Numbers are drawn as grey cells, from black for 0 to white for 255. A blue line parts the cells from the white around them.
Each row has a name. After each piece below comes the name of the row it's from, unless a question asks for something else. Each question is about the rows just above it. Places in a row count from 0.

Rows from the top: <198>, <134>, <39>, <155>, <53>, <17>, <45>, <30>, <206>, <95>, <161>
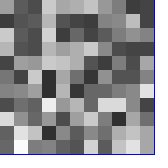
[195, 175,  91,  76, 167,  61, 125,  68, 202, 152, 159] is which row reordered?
<198>
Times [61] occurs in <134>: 2
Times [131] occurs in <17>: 1

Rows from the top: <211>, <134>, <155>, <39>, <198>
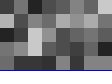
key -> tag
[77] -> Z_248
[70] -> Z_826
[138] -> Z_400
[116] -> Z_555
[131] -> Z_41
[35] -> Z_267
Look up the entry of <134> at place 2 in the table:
Z_41
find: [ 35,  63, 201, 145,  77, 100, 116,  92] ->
<155>
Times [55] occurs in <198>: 3
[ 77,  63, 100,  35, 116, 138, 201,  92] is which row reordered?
<39>
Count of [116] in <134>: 1
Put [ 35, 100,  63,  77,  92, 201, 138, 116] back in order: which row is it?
<39>

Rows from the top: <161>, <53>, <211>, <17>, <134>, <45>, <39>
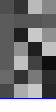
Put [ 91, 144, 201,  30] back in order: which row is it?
<211>
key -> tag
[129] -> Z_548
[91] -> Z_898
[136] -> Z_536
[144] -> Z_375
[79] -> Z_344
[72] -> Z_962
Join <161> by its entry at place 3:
Z_536
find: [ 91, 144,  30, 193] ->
<17>
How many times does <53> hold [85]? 2
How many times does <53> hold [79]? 0
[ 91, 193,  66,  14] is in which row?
<134>

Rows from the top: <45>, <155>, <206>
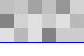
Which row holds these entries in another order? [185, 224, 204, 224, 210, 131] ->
<155>
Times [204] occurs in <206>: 2
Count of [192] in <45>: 2
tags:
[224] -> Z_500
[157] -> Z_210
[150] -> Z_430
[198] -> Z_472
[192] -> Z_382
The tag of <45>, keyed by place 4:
Z_430
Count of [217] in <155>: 0
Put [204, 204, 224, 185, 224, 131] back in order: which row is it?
<206>

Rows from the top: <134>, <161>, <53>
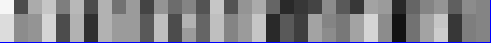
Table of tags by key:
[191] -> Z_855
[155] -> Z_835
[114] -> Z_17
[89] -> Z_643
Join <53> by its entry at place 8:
Z_835
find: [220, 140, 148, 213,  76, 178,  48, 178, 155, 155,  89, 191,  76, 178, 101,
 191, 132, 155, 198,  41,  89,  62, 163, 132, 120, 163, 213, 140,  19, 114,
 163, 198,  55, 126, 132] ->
<161>
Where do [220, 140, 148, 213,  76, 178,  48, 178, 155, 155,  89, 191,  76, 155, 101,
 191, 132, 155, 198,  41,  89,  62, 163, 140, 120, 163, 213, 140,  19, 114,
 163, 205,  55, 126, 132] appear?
<53>

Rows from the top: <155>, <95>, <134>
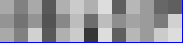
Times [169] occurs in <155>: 2
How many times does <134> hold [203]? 2
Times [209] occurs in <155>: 0
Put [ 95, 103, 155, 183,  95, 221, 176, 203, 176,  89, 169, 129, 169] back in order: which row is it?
<155>

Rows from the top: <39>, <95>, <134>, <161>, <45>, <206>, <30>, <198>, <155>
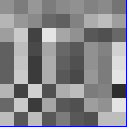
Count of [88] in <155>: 3
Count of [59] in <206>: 1
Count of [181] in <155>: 0
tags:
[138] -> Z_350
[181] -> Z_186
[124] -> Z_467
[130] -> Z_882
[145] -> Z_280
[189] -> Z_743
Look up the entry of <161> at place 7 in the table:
Z_882
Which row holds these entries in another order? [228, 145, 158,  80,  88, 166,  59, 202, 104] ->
<198>
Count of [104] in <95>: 1
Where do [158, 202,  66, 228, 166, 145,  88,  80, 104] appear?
<134>

